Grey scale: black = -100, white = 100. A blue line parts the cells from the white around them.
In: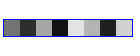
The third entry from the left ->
30
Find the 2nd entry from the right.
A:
-75
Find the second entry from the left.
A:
-64

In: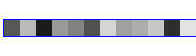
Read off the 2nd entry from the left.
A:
46
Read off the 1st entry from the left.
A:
-31
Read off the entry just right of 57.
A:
-64
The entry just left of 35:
25

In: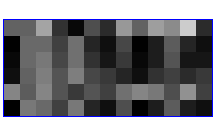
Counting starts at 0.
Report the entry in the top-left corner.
-23
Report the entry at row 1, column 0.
-99
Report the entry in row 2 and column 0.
-94
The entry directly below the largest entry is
-71
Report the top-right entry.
-66
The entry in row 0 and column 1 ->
-23
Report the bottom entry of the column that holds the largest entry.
-77
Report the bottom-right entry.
-88
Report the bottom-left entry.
-99
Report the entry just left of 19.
-66
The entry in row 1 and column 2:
-18
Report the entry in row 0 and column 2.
29
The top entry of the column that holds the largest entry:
60
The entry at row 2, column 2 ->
-6

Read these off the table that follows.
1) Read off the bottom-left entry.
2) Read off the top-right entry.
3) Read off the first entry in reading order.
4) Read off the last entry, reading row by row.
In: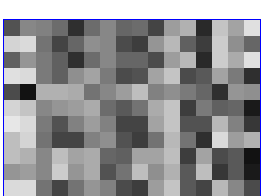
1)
71
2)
76
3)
-36
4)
-41
